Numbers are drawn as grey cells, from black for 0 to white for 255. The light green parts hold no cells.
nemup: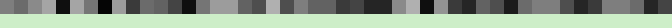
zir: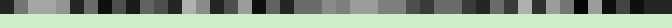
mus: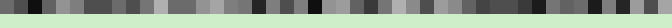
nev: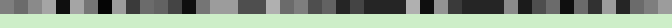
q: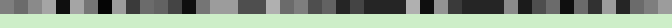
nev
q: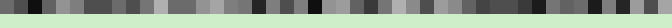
mus
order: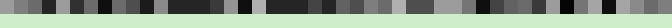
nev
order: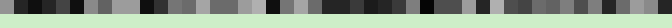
nev

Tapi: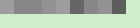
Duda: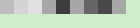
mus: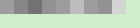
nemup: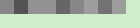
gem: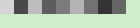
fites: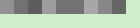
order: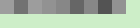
nemup
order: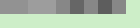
Tapi
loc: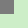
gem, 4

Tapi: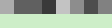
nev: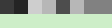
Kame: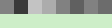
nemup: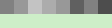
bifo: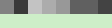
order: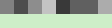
Tapi
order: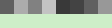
bifo
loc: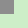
Tapi, 5

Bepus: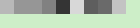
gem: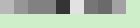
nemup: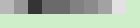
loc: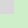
Bepus, 5
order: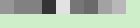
gem
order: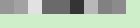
nemup
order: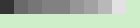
gem
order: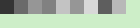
Bepus
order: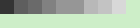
Bepus
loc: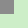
nemup, 6

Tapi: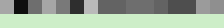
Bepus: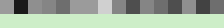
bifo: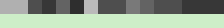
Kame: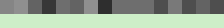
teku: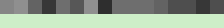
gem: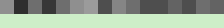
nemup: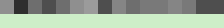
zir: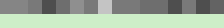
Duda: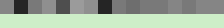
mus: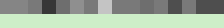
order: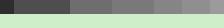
nemup
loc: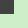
Bepus, 14
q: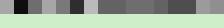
Tapi
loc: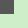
teku, 5

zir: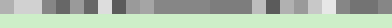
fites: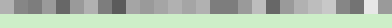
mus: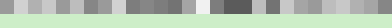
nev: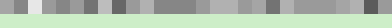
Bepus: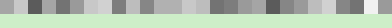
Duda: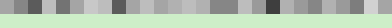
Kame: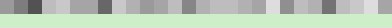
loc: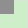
Kame, 20
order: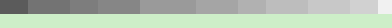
Bepus

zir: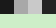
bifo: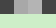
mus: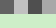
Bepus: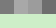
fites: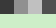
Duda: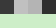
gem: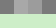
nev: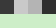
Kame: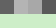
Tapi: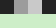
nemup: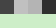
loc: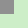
fites, 1
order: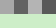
Kame
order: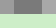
gem
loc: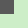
Kame, 3

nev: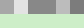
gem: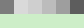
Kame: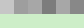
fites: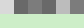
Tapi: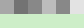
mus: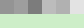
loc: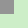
mus, 0
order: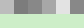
nev
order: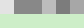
nev
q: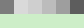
gem
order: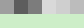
gem
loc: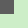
gem, 5
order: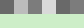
fites

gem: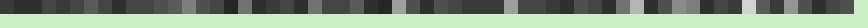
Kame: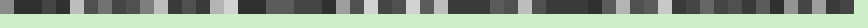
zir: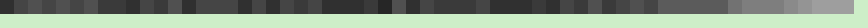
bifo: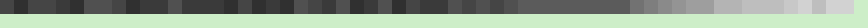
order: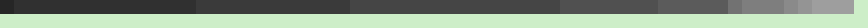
zir
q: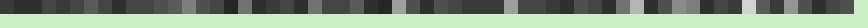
gem
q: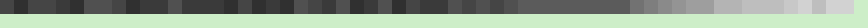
bifo
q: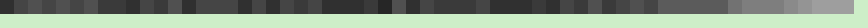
zir
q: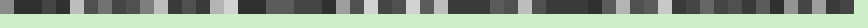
Kame
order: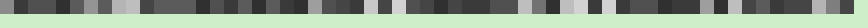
bifo

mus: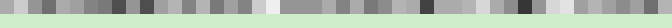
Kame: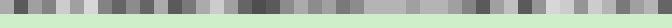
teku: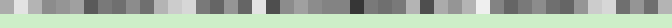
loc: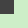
mus, 30
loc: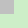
Kame, 36

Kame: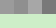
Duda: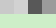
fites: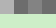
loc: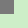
Kame, 3
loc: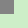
fites, 2
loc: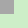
Kame, 2

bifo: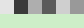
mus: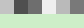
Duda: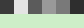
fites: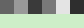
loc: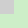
bifo, 4
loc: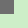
mus, 2
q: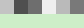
mus
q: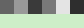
fites
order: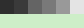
fites
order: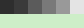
Duda

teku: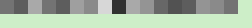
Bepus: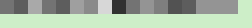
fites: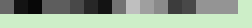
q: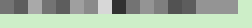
Bepus
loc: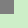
Bepus, 11

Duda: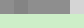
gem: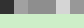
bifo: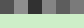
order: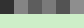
bifo
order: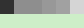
gem
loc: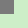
bifo, 5
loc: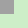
gem, 1
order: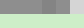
Duda
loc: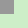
gem, 5

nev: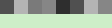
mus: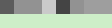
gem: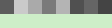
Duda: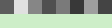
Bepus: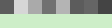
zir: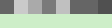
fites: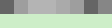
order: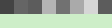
Bepus
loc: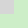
Bepus, 1
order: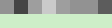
mus
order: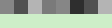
nev
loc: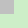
zir, 4
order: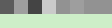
mus
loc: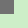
Bepus, 3

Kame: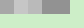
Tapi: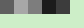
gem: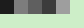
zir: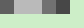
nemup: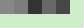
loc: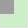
gem, 4
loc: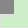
nemup, 0
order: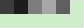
Tapi

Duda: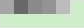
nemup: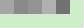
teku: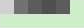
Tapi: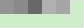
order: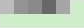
Duda
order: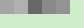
Tapi
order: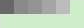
Duda

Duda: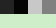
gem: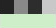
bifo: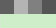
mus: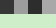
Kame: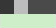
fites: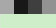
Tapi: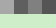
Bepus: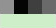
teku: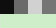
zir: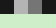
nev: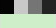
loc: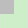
Kame, 1
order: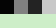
Duda
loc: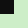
teku, 0
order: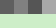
Tapi

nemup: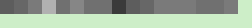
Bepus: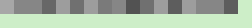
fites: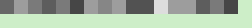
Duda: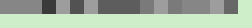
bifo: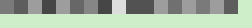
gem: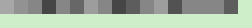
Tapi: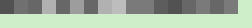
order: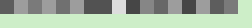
bifo
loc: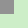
gem, 1

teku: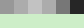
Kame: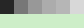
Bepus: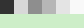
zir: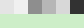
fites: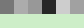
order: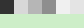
zir
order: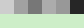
fites
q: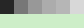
Kame
